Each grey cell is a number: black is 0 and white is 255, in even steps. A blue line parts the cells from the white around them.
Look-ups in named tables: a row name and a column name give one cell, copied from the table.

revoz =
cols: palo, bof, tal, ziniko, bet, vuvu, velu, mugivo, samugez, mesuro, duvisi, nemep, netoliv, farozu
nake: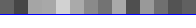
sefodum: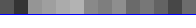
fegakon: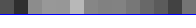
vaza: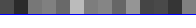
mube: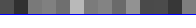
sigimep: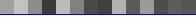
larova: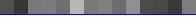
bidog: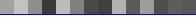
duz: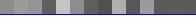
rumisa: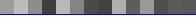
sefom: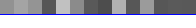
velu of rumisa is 74
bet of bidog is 188
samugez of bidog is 178
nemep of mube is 75
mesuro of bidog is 90
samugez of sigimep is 178
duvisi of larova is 75
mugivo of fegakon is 129
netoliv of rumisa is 91
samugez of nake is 169
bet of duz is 196
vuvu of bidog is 129
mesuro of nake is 79
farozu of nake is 96
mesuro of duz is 87
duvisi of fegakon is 104
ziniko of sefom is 86
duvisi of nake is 153
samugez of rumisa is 175

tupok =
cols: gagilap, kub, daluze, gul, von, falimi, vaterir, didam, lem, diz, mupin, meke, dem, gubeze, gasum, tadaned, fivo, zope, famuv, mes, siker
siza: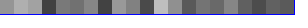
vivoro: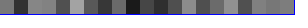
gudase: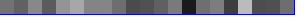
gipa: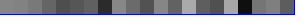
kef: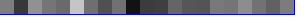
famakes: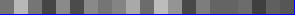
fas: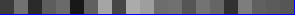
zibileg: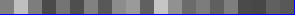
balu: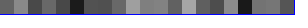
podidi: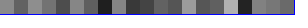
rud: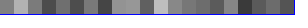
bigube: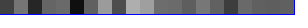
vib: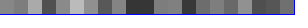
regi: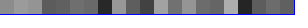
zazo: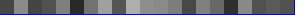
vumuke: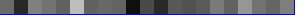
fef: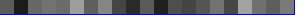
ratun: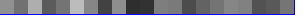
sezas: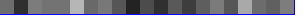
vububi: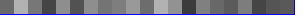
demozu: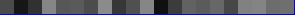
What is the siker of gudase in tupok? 110
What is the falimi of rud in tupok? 77
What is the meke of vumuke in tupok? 41
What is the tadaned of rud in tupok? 91
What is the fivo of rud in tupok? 134
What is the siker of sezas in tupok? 125
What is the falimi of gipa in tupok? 86
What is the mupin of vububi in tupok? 109
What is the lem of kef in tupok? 113
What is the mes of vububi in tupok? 85
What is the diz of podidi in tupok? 57
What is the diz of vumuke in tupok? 15
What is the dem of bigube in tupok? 107
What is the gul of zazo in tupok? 81
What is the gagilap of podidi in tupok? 138
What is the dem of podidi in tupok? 85
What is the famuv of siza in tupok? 76

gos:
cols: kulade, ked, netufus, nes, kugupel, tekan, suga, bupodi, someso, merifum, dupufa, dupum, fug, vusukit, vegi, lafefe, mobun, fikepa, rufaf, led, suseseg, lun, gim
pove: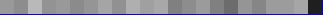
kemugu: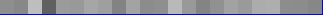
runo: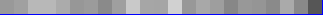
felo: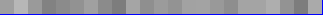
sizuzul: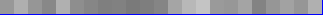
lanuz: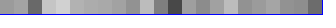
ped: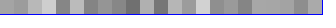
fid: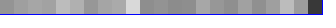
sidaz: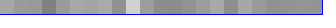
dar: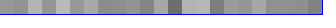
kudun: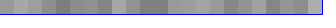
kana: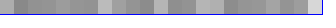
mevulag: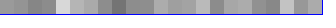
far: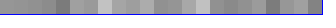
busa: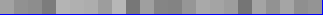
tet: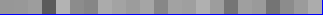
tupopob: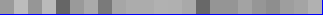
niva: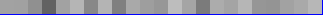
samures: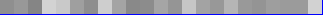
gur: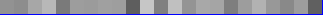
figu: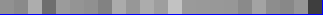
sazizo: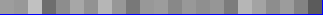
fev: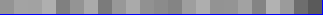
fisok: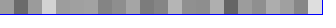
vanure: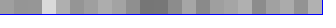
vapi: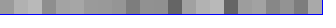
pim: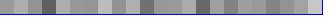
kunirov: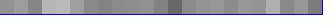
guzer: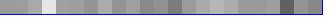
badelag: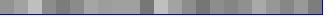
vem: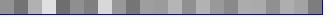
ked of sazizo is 152
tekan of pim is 152
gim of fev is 90
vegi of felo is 163
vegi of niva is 123
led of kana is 164
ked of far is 148
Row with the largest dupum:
badelag

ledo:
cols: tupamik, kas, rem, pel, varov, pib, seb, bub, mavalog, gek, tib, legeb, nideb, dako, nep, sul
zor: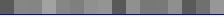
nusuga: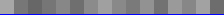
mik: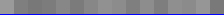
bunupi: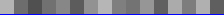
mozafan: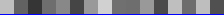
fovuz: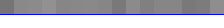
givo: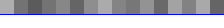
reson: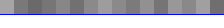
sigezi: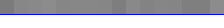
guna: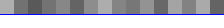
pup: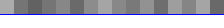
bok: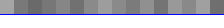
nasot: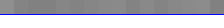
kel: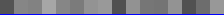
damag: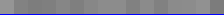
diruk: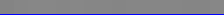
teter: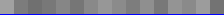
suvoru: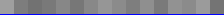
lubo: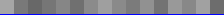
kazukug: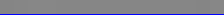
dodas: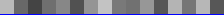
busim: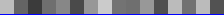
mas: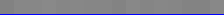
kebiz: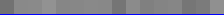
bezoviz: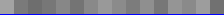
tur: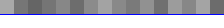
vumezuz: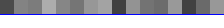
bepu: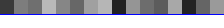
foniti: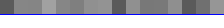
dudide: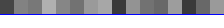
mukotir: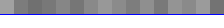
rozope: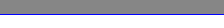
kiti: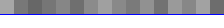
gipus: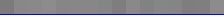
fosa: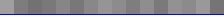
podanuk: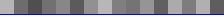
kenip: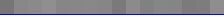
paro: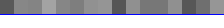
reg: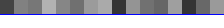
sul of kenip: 142
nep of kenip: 125
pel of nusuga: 118
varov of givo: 135
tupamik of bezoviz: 163
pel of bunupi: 113
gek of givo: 119
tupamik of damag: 149
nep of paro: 111
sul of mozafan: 80
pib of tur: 109
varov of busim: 135

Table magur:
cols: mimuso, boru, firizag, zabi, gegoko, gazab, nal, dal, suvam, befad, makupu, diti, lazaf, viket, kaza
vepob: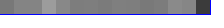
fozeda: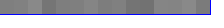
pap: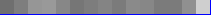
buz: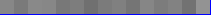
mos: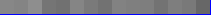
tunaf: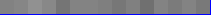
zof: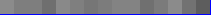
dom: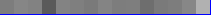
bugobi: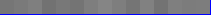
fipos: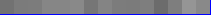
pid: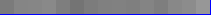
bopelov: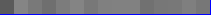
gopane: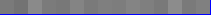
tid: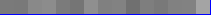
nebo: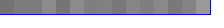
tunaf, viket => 131
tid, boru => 121
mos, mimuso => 135
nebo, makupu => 127
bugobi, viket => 124
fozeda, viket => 137
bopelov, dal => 128

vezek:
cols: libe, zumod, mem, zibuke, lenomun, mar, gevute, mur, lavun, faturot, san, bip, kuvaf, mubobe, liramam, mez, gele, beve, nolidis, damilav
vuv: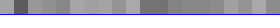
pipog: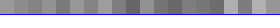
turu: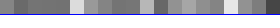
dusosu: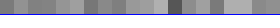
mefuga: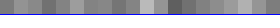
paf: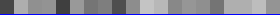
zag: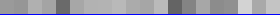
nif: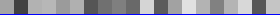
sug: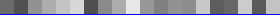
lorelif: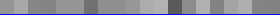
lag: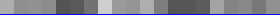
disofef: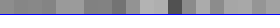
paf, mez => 116
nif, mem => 178
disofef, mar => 155
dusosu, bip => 176
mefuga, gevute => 131
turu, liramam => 143
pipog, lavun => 126
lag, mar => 89
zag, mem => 176
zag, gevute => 178
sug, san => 151
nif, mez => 129
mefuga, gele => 155
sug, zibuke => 173
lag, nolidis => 120
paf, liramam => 143
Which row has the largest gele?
turu

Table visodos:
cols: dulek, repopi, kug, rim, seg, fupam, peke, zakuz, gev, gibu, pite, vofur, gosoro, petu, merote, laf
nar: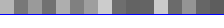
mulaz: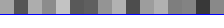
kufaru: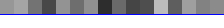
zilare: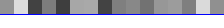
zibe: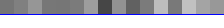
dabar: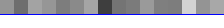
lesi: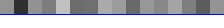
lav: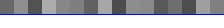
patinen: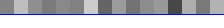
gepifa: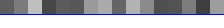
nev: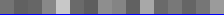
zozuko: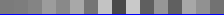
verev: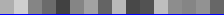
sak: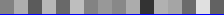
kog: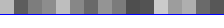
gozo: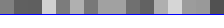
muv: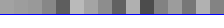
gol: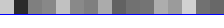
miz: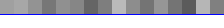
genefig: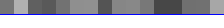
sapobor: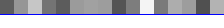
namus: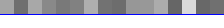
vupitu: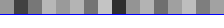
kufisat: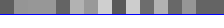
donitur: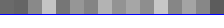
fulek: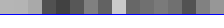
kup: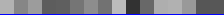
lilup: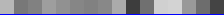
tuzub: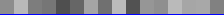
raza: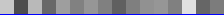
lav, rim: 172
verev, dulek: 175
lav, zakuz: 167
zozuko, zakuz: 195
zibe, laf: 152
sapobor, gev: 84
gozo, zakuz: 161
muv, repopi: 157

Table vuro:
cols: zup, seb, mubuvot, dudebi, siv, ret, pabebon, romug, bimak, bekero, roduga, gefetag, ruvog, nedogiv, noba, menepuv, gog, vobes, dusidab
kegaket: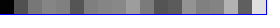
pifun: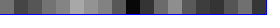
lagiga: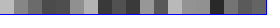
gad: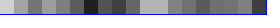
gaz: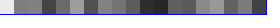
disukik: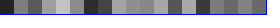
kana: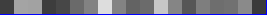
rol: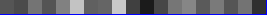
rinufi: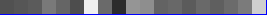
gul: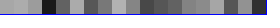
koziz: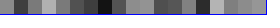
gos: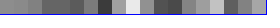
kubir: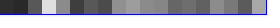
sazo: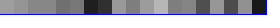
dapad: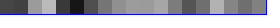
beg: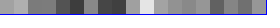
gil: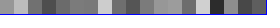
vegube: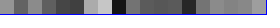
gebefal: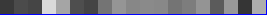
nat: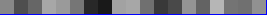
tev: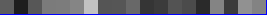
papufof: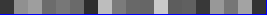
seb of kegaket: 81
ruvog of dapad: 124
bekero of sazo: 126
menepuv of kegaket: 131
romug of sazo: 48
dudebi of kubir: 223
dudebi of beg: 124
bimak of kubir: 144
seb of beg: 175
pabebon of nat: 40
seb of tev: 30
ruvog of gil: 156
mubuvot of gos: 129

